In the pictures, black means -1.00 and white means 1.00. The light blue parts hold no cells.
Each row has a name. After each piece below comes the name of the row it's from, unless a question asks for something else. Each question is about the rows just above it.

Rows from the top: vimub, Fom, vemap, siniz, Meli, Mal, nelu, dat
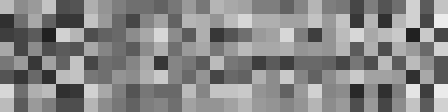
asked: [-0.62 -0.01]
nelu
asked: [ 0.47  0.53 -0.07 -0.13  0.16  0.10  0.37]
Mal
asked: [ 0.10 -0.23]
nelu
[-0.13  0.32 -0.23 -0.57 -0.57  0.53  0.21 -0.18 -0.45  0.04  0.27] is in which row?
Fom
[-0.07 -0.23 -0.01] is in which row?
dat

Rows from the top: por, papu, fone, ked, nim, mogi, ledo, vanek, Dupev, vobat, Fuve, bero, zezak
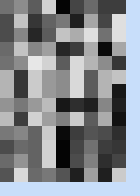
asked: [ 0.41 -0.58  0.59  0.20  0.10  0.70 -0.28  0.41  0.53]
mogi
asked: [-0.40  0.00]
bero

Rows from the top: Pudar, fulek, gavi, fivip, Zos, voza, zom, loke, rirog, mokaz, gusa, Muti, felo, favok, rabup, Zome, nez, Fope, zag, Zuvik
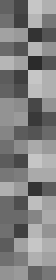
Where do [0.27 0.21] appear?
gavi
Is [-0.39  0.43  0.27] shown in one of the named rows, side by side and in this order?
no

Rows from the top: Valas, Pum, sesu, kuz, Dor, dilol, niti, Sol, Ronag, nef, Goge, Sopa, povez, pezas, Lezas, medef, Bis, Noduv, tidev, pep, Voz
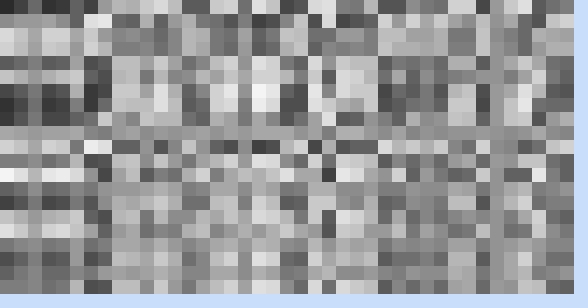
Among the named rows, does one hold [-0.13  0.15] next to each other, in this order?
no
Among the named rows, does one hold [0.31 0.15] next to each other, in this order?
yes
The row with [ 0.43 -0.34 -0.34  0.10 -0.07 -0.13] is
Valas
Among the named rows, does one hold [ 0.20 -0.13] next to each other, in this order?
yes

